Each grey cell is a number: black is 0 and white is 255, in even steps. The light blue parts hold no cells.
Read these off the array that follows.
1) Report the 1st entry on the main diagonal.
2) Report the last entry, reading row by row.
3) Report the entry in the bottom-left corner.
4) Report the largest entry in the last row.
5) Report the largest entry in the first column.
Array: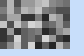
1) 96
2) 112
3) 80
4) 212
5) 196

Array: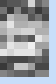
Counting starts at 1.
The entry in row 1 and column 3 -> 86
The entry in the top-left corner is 71
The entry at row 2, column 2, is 57
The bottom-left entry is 132
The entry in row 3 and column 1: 71
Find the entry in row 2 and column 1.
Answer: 116
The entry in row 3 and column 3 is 161
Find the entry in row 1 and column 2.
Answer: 86
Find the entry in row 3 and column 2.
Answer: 187
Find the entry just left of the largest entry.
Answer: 212
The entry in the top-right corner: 132
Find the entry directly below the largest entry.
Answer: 228
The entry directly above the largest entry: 86
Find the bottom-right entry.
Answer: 132
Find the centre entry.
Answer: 116
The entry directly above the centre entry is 212
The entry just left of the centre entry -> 101

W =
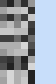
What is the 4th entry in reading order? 49
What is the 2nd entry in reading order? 34
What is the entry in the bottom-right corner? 34
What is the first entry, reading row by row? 79
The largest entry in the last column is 214
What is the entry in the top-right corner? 149
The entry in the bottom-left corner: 162

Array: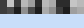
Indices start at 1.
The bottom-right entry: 170
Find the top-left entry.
60
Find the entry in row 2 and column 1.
60
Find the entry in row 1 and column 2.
197

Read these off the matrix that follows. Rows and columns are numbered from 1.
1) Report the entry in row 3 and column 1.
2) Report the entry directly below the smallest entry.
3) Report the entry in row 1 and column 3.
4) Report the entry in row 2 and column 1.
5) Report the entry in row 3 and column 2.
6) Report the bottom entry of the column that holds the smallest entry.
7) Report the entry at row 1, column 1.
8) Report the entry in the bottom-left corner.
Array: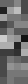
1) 160
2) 147
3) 134
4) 34
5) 119
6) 103
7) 103
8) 89

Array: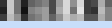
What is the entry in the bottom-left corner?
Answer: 62
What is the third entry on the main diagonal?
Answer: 144
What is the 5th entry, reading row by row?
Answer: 99
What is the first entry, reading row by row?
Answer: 49
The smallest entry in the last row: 49
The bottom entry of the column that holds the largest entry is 187
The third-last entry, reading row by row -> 86
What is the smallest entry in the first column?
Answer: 33
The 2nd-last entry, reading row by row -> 172
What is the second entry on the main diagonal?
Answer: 200
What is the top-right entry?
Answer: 99

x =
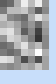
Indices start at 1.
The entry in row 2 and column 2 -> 187
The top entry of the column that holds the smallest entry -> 237
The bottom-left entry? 150
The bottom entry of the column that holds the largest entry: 199
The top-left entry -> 94
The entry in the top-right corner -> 150
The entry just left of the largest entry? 187
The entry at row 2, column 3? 187
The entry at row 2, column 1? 123
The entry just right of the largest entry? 174
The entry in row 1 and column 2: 107
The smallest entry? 52
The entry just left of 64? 136
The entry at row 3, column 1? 199
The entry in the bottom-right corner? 162
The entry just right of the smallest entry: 136

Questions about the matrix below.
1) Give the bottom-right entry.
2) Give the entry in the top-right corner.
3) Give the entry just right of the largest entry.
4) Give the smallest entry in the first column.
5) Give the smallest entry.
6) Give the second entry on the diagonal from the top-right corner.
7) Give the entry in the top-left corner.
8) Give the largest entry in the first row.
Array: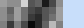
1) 128
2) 142
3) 85
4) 128
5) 10
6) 99
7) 158
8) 211
